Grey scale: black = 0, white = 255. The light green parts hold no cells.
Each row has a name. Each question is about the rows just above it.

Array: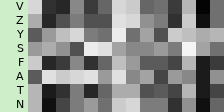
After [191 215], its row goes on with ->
[124 112 236 112 163  81 203 191 172 182]
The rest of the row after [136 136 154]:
[124 245 163 112]

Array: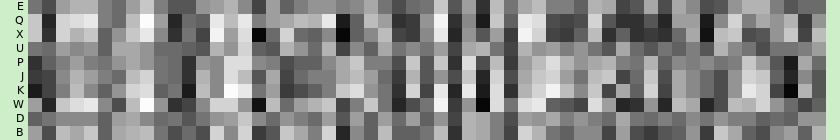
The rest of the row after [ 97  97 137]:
[168 199 126 126  77 199  86 199  49 221  77 188  59 158 188 221 179 148
 168 179 126 116 179  97 137 126 137 116 126 199 158  86  27 168 107]
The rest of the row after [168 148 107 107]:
[ 97  86 179 148 211  97  86 179 148 107 179  68 137  97 168 116 137 116
 158  68 168 179 116  68 179 148 158 126 148 116  86 168 107  86 116  97
 126  86 179 137 116  77 116 116 126 158]
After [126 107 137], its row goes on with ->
[116 148 126 126  97 107  97 148 148]
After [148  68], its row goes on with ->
[179 168 126  77 158 148 168 126 148 126 107 168 116 107 126 107 137 116
 148 126 126  97 107  97 148 148]
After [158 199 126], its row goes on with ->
[ 86  86 148 158 179 137  68 158  97 126 148 148 126 137 168 116  77 107
 116 199  86 158  49 188 116 168 188 126 126  97 179 168  68  86 168  77
 168 137  77  86 148 179 179 126  86 107 107]
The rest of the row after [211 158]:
[116 188 199  68 107 199  77 168 137 107  77 148 211 199  97  38 137  86]
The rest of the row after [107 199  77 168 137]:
[107  77 148 211 199  97  38 137  86]

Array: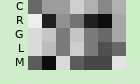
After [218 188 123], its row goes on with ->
[206 123  80 104]
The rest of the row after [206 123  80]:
[104]

